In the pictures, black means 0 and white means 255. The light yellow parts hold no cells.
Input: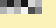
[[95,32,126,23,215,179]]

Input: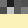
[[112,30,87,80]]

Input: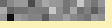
[[107,137,153,154,75,137,167,152,150,117,131,199,139,119,150],
[149,15,152,143,130,131,93,140,139,158,137,127,115,152,143]]

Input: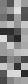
[[124,83,202,154],
[110,71,156,79],
[44,46,79,161],
[157,205,143,168],
[74,137,123,71],
[88,215,218,40]]

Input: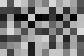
[[214,87,216,193,115,164,127,216,164,194,163,84],
[29,150,7,1,203,1,13,56,3,137,1,187],
[156,218,162,78,169,68,52,137,74,180,83,216],
[103,138,151,207,29,185,177,52,166,73,164,102]]

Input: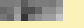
[[123,123,127,93,120,125,125,120,143],
[119,103,161,53,122,142,156,157,192]]
